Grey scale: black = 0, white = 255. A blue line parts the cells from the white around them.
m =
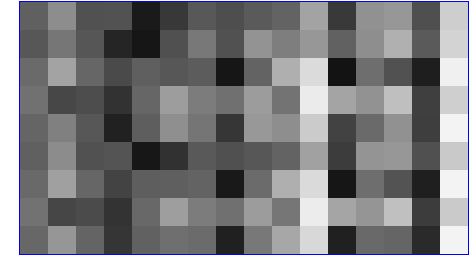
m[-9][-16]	96
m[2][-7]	175
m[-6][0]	113
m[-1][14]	42
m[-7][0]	106
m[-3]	[105, 160, 102, 67, 94, 95, 99, 25, 107, 175, 218, 22, 110, 83, 31, 243]
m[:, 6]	[88, 120, 92, 124, 117, 89, 99, 124, 107]
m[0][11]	57
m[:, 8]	[90, 147, 99, 156, 152, 87, 107, 156, 120]
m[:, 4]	[26, 22, 95, 102, 94, 23, 94, 104, 97]
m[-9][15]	206
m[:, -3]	[151, 176, 81, 191, 145, 151, 83, 192, 101]
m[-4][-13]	84
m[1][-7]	126
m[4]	[101, 128, 87, 33, 94, 143, 117, 54, 152, 142, 203, 66, 106, 145, 62, 243]
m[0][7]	78
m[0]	[96, 141, 81, 82, 26, 56, 88, 78, 90, 99, 163, 57, 145, 151, 79, 206]
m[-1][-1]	243
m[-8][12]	142
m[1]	[87, 118, 86, 37, 22, 80, 120, 81, 147, 126, 151, 97, 142, 176, 90, 211]
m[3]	[113, 71, 77, 50, 102, 157, 124, 112, 156, 115, 235, 164, 146, 191, 63, 207]
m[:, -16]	[96, 87, 106, 113, 101, 96, 105, 114, 103]
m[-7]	[106, 163, 102, 74, 95, 87, 92, 22, 99, 175, 219, 19, 110, 81, 30, 240]
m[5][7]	80
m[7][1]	70

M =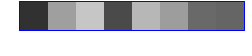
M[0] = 49
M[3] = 74
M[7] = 101

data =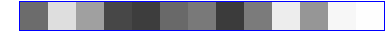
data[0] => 108
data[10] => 150
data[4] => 61
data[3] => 71

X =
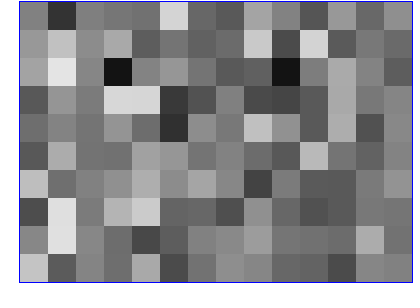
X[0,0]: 129
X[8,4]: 72
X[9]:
[196, 91, 132, 110, 169, 75, 114, 142, 134, 103, 99, 75, 134, 129]
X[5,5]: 150
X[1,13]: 106
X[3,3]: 215
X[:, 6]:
[103, 97, 116, 82, 141, 116, 165, 103, 129, 114]
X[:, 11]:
[152, 90, 170, 169, 173, 116, 89, 89, 108, 75]
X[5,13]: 131
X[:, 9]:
[130, 75, 19, 69, 145, 88, 123, 103, 117, 103]
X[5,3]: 113
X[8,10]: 113
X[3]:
[88, 149, 123, 215, 214, 57, 82, 128, 74, 69, 89, 169, 120, 133]
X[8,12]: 172
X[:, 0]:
[129, 152, 163, 88, 110, 88, 190, 77, 135, 196]
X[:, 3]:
[118, 169, 19, 215, 148, 113, 144, 180, 109, 110]
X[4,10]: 89
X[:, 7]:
[89, 107, 89, 128, 120, 130, 135, 79, 137, 142]
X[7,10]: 81
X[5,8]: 108
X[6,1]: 111
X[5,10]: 185

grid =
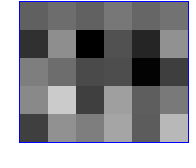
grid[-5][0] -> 96
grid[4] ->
[63, 145, 126, 165, 92, 184]
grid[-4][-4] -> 0
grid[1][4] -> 37
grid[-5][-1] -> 114
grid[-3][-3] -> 77
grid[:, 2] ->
[97, 0, 74, 63, 126]
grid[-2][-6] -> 137

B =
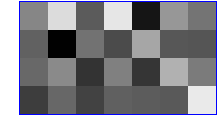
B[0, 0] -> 134
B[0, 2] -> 91
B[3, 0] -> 61
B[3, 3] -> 96
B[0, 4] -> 21
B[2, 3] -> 128
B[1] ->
[97, 1, 114, 75, 166, 87, 85]
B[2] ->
[104, 138, 51, 128, 53, 177, 123]

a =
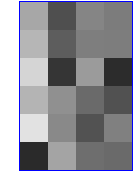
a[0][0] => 167
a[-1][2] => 110
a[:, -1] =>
[124, 125, 44, 81, 128, 106]
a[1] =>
[182, 93, 126, 125]
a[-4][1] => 53
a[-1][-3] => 164

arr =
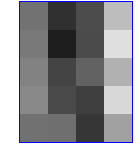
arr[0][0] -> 114
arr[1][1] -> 30
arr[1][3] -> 223
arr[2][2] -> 98
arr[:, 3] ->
[189, 223, 177, 216, 161]
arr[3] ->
[137, 74, 63, 216]

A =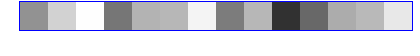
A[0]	146
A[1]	210
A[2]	254
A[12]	185
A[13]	232

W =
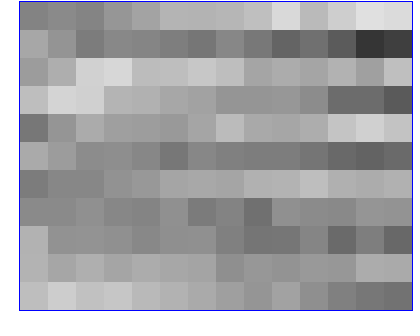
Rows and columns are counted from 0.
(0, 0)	131
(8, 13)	104
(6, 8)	177
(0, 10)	186
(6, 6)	168
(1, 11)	91
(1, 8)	120
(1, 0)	167
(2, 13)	191
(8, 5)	143
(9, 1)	166
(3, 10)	140
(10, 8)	149
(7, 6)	123
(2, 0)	156
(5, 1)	156
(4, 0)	119
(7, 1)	138
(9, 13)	170
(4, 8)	169
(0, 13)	219
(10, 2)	193
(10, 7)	159
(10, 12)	119
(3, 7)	149
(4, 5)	153
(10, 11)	128
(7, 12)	149
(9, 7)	143
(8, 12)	126
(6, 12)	172
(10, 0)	190
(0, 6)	179
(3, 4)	177
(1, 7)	135
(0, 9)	217
